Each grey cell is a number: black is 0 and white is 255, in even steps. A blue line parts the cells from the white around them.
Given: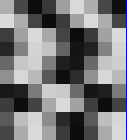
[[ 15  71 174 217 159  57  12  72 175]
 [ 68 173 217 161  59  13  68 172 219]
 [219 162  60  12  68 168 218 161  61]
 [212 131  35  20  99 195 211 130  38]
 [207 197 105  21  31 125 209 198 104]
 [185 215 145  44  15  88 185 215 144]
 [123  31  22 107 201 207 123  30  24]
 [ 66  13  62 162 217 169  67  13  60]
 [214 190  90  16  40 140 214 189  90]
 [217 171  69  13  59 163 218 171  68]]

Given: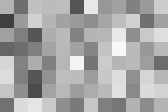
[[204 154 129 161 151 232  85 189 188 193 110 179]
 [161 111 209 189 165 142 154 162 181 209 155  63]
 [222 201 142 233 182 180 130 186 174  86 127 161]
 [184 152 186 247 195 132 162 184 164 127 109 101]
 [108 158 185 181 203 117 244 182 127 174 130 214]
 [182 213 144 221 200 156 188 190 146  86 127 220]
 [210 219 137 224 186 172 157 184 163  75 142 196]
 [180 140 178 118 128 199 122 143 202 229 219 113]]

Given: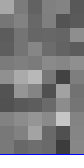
[[ 88 131 128  98 123 168]
 [ 90  83 127 104 130 118]
 [142 101 103 102 116  92]
 [ 92  99 108 134 116  94]
 [143 134 138 123 127 123]
 [126  66 119 184 170 144]
 [114 162  80 132 149  83]
 [117 140 106  93  89  81]
 [131 198 138 149 140 130]
 [133  80 105 163 129 120]
 [135  60 106 110 104 121]]

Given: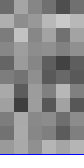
[[112  78 112 134 165 107]
 [184 201 184 152 141 175]
 [163 113 163 135 194 124]
 [144 129 144 141 158 135]
 [ 94  66  94 134 155 101]
 [ 89 104  89 143 115 125]
 [128 183 128 156  92 169]
 [ 87 162  87 157  62 160]
 [140 111 140 137 169 125]
 [127  92 127 135 170 114]
 [181 165 181 144 169 154]]

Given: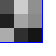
[[144 205  82]
 [138 164  32]
 [ 21  47 172]]

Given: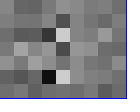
[[111 126 123 137 144 121 100 102 134]
 [125 106 117 132  80 133 116 117 126]
 [117 153 125 132 204  53  92  90 110]
 [105 109 144 150  75 150 134 163 121]
 [139 113 119 140 115 141 159 122 145]
 [112 124 128 141 205  15 103  86  98]
 [107  92 121 110 113 110  96 120 111]]
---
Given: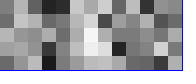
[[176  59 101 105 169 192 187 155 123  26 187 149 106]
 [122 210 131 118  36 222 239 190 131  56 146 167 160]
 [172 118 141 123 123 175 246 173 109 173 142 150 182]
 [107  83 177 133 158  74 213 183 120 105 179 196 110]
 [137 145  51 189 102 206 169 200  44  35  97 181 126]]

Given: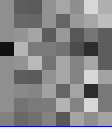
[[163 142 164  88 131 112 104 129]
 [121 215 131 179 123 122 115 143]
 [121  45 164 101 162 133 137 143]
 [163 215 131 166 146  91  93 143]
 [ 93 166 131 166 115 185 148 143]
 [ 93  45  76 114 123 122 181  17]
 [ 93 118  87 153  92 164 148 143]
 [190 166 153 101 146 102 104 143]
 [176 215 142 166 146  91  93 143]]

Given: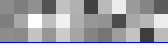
[[187  61 195 157 117 132 165 203 150 195 138 141]
 [236 182 168  75 146 150 174 240 191 253 168 127]
 [ 92 133 155 236 186  65 177 193  83 144 126 140]]

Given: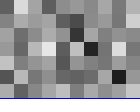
[[197 160 142 169 126 190 166 135  98 172]
 [151  29 167 108  98 103 143 119 184  84]
 [133 157 118 129 148  86 163 148 127 194]
 [119 220 116  36 191  93 230 184 103 153]
 [138 146 128 166  53 146 172 140 110 162]
 [207 119 153 139  75  95 164 155 171 131]
 [179 121 167 137 152 141  94 164 218  96]]

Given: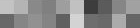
[[101 171 105 110 211  96 132 145 134 104]
 [161 134  91  61 193 158 128 137 180 195]]

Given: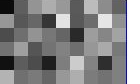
[[128 114 124 174 152 101 122 112 179]
 [128  46 131 204 126  30  76  93  17]
 [121 170 151 110 130 115  85 159 114]
 [163 134 157  41 101 119 147 111  76]
 [144 230 109  88 227  53 103  87 151]
 [ 98 140 188  90 152 173 148  94  11]]
